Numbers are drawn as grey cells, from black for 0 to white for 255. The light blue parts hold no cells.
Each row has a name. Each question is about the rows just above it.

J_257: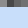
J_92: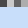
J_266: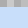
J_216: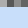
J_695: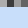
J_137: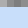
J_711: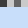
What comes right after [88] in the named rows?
[141]
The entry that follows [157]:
[100]
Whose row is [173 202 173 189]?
J_266
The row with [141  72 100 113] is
J_257
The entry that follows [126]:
[141]

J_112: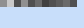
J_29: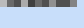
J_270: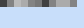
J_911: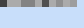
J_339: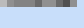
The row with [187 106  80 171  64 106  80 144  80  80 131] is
J_29
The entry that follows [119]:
[64]
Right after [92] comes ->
[106]
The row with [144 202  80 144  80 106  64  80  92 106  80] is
J_112

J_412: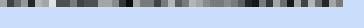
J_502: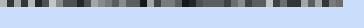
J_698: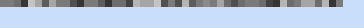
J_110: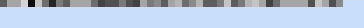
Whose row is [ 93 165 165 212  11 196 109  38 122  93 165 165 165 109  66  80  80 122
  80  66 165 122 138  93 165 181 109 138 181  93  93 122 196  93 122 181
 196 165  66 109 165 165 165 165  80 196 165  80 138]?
J_110
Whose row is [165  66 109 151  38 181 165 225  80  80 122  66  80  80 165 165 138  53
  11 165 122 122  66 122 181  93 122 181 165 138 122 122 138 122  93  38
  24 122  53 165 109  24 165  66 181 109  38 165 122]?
J_412
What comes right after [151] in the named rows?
[38]

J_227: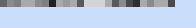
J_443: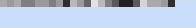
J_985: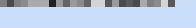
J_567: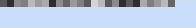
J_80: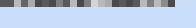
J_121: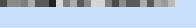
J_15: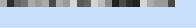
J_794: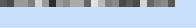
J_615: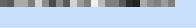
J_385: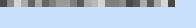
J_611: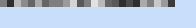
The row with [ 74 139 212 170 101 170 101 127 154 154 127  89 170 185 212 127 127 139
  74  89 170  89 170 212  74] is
J_385
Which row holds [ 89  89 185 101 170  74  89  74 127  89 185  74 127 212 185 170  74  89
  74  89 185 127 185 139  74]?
J_80
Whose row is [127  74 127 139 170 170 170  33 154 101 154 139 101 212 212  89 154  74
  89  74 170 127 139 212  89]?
J_985
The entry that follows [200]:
[154]
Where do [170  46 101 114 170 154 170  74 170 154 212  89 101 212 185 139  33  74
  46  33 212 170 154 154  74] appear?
J_15
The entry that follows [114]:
[170]

